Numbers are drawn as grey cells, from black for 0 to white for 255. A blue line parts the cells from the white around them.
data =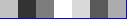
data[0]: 194
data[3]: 255
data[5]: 89
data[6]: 172

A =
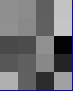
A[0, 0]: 143
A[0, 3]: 195
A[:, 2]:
[95, 96, 144, 136, 44]
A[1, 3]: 197
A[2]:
[73, 76, 144, 3]

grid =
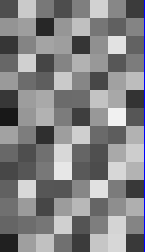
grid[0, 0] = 78
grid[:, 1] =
[202, 158, 132, 208, 108, 157, 151, 125, 78, 86, 216, 155, 109, 159]
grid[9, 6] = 215
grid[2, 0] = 54
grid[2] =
[54, 132, 164, 158, 53, 144, 226, 98]
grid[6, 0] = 24
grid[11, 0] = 112
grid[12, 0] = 101
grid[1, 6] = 96
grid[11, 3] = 156
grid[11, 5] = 101
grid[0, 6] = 135
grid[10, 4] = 135
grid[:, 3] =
[77, 150, 158, 132, 202, 107, 124, 158, 216, 231, 85, 156, 208, 112]
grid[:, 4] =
[127, 192, 53, 178, 134, 108, 62, 207, 101, 89, 135, 184, 84, 59]
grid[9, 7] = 179
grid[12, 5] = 126
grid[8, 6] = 169
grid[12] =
[101, 109, 118, 208, 84, 126, 212, 132]
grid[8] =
[104, 78, 112, 216, 101, 79, 169, 205]
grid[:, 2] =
[120, 39, 164, 69, 94, 169, 178, 47, 112, 120, 86, 70, 118, 193]
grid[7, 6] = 93
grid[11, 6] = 142
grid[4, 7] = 189
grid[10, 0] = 97
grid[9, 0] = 71
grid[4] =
[154, 108, 94, 202, 134, 71, 161, 189]
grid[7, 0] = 162

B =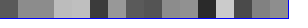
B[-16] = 89
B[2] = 140
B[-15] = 140
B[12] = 203
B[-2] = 129

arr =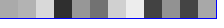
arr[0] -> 170
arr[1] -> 179
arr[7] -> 237
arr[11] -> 168

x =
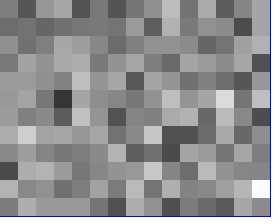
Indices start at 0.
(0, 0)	126
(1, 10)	122
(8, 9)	75
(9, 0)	75
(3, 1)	162
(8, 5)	138
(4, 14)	151
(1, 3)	113
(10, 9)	175
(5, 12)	219
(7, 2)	163
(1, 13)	76
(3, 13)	166
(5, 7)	119
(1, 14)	165
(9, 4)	119
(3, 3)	169
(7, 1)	206
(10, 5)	162
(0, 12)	93
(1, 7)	154
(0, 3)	167
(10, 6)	123
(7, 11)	107
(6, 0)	156
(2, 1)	113
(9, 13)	134
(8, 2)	132
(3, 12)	140
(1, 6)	116
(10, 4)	126
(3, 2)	146
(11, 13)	167
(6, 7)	132

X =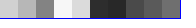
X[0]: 209
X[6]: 40
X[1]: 183

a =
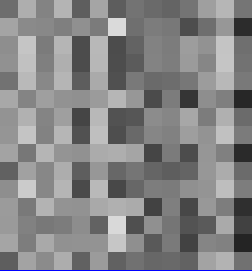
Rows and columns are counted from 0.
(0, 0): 109
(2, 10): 157
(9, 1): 161
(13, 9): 122
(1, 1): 138
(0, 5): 165
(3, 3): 175
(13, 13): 36
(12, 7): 79
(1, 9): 120
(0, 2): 131
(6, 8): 140
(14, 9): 105
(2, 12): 196
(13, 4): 146
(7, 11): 147
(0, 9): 100
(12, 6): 217
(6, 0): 147
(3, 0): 145
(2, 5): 184
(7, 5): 191
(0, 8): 106
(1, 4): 144
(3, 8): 131
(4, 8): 106
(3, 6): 77
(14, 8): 103
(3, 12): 197
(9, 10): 100
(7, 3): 182
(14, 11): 163
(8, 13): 42
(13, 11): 133
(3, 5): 183
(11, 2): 179
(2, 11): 146
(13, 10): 66
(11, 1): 121
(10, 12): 190

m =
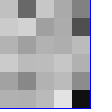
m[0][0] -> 192
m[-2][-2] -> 187
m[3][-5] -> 203
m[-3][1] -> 187
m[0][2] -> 199
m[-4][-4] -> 160
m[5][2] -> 186
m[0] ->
[192, 104, 199, 170, 129]
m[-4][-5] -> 179
